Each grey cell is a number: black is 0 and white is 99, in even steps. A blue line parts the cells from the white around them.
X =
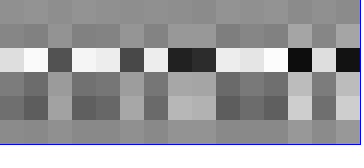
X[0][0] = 56
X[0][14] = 54
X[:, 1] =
[57, 50, 97, 42, 36, 53]
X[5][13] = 54
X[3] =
[48, 42, 60, 44, 46, 61, 46, 65, 64, 41, 47, 43, 73, 48, 73]
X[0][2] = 55
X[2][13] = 86
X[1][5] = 58
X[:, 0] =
[56, 52, 86, 48, 43, 54]
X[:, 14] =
[54, 64, 7, 73, 80, 59]
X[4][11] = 37
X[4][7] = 71
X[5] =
[54, 53, 56, 53, 53, 56, 53, 57, 57, 53, 53, 53, 59, 54, 59]
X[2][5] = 28
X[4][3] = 37
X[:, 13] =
[56, 52, 86, 48, 43, 54]
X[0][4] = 56
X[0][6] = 56

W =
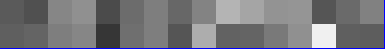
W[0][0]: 35
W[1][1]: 39
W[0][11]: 57
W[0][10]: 64
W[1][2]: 49
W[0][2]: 52
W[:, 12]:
[58, 56]
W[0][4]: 29
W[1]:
[37, 39, 49, 52, 21, 43, 49, 33, 67, 38, 39, 47, 56, 93, 37, 36]

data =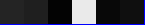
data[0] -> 14
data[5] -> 6

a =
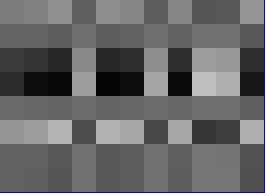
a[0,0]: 48
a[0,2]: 56
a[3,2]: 3
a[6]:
[38, 38, 34, 44, 34, 36, 44, 37, 46, 45, 32]
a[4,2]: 39
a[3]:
[17, 5, 3, 61, 2, 5, 64, 4, 74, 68, 9]
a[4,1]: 40
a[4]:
[41, 40, 39, 42, 39, 40, 42, 40, 43, 43, 37]
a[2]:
[23, 20, 15, 53, 15, 18, 55, 18, 61, 59, 18]
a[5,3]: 30
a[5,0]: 58
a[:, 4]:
[55, 36, 15, 2, 39, 69, 34, 34]
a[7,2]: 33
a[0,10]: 58
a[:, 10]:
[58, 34, 18, 9, 37, 68, 32, 31]
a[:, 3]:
[37, 43, 53, 61, 42, 30, 44, 44]
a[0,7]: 52
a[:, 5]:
[52, 38, 18, 5, 40, 65, 36, 36]
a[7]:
[38, 37, 33, 44, 34, 36, 44, 36, 46, 46, 31]
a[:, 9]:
[34, 44, 59, 68, 43, 24, 45, 46]
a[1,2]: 36
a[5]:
[58, 61, 70, 30, 69, 65, 28, 65, 21, 24, 68]

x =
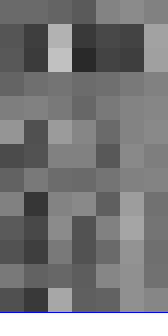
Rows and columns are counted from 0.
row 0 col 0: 41
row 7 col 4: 45
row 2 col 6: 62
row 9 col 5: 64
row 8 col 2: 51
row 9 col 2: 54
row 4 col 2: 47
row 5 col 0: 58
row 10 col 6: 43
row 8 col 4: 37
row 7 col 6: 51
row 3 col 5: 47
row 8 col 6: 44
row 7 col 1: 47
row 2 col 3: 16
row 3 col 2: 45
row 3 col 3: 42
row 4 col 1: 50
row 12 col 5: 56
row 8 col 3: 53
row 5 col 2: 60
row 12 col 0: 31
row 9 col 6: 45
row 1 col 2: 69
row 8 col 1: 21

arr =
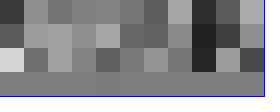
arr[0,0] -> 23
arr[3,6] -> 49
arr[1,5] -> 40
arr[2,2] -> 62
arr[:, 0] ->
[23, 35, 83, 49]
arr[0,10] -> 66
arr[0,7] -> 64
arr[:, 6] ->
[36, 38, 57, 49]
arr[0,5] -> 46
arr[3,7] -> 49
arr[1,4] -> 64
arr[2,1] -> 43

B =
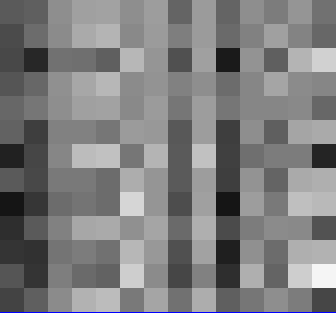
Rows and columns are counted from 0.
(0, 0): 35
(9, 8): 68
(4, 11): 52
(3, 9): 42
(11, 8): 50
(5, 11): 37
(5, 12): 64
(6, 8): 75
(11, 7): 27
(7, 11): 39
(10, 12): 68
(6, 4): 75
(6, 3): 73
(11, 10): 68
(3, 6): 57
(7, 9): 24
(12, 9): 37
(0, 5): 55
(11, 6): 54
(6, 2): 52
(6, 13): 14
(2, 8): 62
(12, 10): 46
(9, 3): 65
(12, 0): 26
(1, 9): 41
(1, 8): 60
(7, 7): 35
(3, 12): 54
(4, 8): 61
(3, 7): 50
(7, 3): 47
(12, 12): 48
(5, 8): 61
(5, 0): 38
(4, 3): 62
